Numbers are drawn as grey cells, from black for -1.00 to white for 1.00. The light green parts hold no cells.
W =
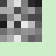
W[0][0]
-0.48
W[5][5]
-0.14
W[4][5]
-0.01
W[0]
[-0.48, 0.43, 0.76, -0.02, -0.68, -0.77]
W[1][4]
0.22
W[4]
[-0.13, 0.12, 0.00, 0.16, 0.14, -0.01]
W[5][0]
0.17
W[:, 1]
[0.43, 0.35, 0.10, 0.55, 0.12, 0.35]
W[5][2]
0.80

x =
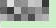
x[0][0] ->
-0.05
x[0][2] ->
0.11
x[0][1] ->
0.74
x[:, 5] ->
[0.50, 0.18, 0.29]
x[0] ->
[-0.05, 0.74, 0.11, 0.16, 0.57, 0.50, -0.56]
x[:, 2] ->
[0.11, 0.46, -0.34]

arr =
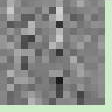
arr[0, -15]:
0.00
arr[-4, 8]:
-0.78
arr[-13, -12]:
-0.26
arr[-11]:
[-0.02, 0.17, -0.02, 0.27, 0.37, -0.11, 0.00, 0.07, 0.42, -0.02, -0.12, 0.00, -0.06, -0.03, -0.08]
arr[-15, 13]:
0.00
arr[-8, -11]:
0.22
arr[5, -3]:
0.21
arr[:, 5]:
[0.06, -0.11, 0.07, 0.05, -0.11, 0.16, -0.04, -0.27, -0.04, -0.02, -0.03, -0.14, -0.02, 0.05, 0.18]
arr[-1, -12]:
-0.13
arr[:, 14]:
[0.13, -0.03, -0.01, 0.10, -0.08, 0.14, 0.22, 0.07, -0.02, 0.14, 0.10, 0.13, 0.10, 0.09, -0.09]
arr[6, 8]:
0.20
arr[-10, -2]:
-0.07
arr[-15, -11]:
0.00
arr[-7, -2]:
0.05
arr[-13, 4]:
-0.27
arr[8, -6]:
-0.03
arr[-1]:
[0.04, -0.17, -0.08, -0.13, 0.39, 0.18, -0.01, -0.27, 0.06, 0.05, 0.09, -0.34, -0.10, -0.08, -0.09]
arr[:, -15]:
[0.00, 0.14, -0.03, 0.06, -0.02, 0.18, 0.16, -0.02, 0.15, -0.09, -0.01, 0.01, 0.00, 0.07, 0.04]
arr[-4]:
[0.01, -0.14, 0.24, 0.25, 0.13, -0.14, -0.02, -0.21, -0.78, 0.10, 0.03, 0.05, -0.04, 0.07, 0.13]
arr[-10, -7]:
0.58
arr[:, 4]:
[0.00, 0.07, -0.27, 0.42, 0.37, -0.49, -0.05, 0.22, 0.15, 0.01, -0.11, 0.13, -0.15, 0.22, 0.39]
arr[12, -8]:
-0.10
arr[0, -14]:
0.34
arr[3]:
[0.06, -0.31, -0.18, -0.21, 0.42, 0.05, 0.08, 0.15, -0.61, 0.07, 0.14, -0.08, 0.02, 0.13, 0.10]
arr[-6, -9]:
-0.01
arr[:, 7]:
[0.08, -0.31, 0.27, 0.15, 0.07, 0.13, 0.42, -0.12, -0.12, -0.02, 0.21, -0.21, -0.10, 0.03, -0.27]
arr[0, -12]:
-0.06
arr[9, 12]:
-0.02
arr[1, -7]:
0.62
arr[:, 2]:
[0.15, 0.04, 0.11, -0.18, -0.02, 0.11, 0.02, 0.30, 0.22, 0.15, 0.11, 0.24, -0.14, -0.10, -0.08]
